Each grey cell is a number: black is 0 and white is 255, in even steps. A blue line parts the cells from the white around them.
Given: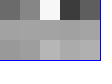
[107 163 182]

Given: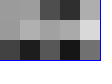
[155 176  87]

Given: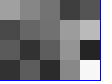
[160 102  93 136]

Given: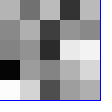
[180 175  43 178 175]

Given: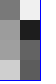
[121  29]

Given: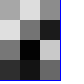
[167 116 201]

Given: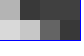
[180 199]

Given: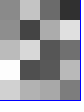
[138  68  86 185]

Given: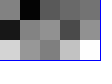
[130 131 127]
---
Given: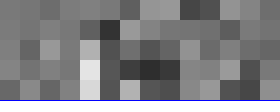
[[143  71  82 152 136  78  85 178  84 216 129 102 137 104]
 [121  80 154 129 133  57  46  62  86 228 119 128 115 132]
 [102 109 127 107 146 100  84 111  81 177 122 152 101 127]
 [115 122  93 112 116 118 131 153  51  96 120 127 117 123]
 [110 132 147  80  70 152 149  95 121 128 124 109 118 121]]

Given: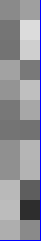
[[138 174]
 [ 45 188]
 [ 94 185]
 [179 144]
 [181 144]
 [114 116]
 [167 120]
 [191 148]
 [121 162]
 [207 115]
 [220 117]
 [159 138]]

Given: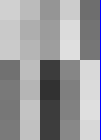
[[216 136  61 193 122]
 [223 129  60 195 119]
 [219 127  49 181 121]
 [217 134  60 189 113]
 [118 223 158 181 202]
 [115 219 156 174 201]
 [110 204 149 187 208]]

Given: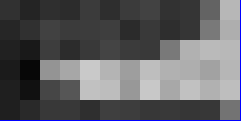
[[115  55  54  57  55  61  63  47  56  56  41  31]
 [190 177 193 168 200 152 189 193  86  70  17  31]
 [182 162 174 177 190 158 180 201 167 148   7  27]
 [184 186 177 121  57  59  68  57  44  61  25  33]
 [174 121  53  46  57  43  62  60  59  65  48  38]
 [183  99  53  50  66  59  46  59  44  47  36  49]]

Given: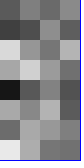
[[113 118 173 233]
 [127 152 169 108]
 [ 91 179 136 169]
 [ 82 130  88  22]
 [112 155 208 167]
 [180 118 150 217]
 [ 94 142  78  64]
 [138 106 127  90]]

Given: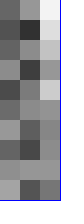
[[118  84 164]
 [150 150 143]
 [140  72 100]
 [134  94 152]
 [147 139 107]
 [204 123  75]
 [151  62 140]
 [194 140  99]
 [222  49  82]
 [243 151 102]]

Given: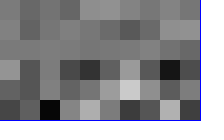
[[ 63 177  85  60 124 174 133   6  95  70]
 [125  92 143 202 156 117  99 128  85  98]
 [ 77  21  88 154  96  51  73 124  85 148]
 [104 114 129 122 120 118 123 125 122 122]
 [145 143 106  89 107 119 127 118  99 129]
 [118 131 119 131 145 142 102 115 104 123]]
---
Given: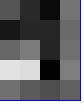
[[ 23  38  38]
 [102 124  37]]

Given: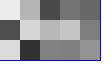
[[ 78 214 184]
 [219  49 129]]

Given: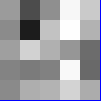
[[139  28 194]
 [159 210 176]]

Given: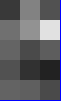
[[112 146 225]
 [100  74  93]]

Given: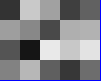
[[158 136  73]
 [ 84  21 233]]

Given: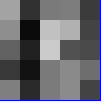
[[142  11 193]
 [ 98  33 203]]

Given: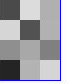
[[214  82 177]
 [143 168 128]]

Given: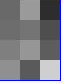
[[109 116  78]
 [127 150  93]]

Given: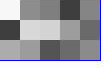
[[ 62 216 211]
 [172 156  84]]
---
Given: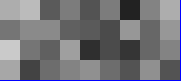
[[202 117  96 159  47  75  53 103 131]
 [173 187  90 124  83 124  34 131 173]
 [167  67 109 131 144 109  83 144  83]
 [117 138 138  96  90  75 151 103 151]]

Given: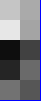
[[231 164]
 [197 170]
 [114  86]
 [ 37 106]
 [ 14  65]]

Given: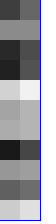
[[210 241]
 [204 223]
 [172 180]
 [164 180]
 [151 158]
 [139 139]
 [ 96 109]
 [ 62 102]
 [ 41  76]
 [ 33  82]
 [ 25  70]]

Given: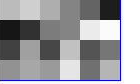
[[187 207 174 132 100  29]
 [146 167 154 229 112 181]
 [ 65 160  71 193  84 118]
 [ 22  49 124 132 235 251]]

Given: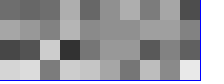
[[213 220 124 205 197 166 118 189 138 233]
 [166 152 130 181 138 144 144 159 159 130]
 [110 103 110 174 103 144 174 124 166  77]
 [ 71  83 205  50 118 152 152  89 130  96]]

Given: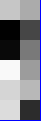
[[249 156]
 [220  44]
 [213 184]
 [198 171]
 [  9 121]
 [  1  70]]

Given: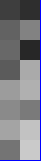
[[164 194]
 [156 176]
 [138 122]
 [116 202]
 [104  39]
 [ 98 130]
 [ 91 170]
 [ 62  46]]

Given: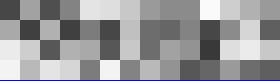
[[243 185 228 214 124 243 131 185 147  87 102 154 109  95]
 [235 206  87 177 169  87 200 109 162 147  57 222 235 200]
 [169  64 177  64 124  71 192 109 102 131  71 139 214  95]
 [ 71 162  79 131 228 222 200 154 139 139 250 206 177 154]]
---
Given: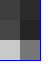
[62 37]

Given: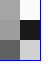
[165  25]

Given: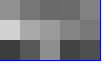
[145 169 141]

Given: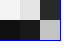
[244  25]

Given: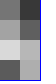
[117  95]

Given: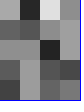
[169  85  35  72]

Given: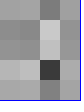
[162 137 192 172]
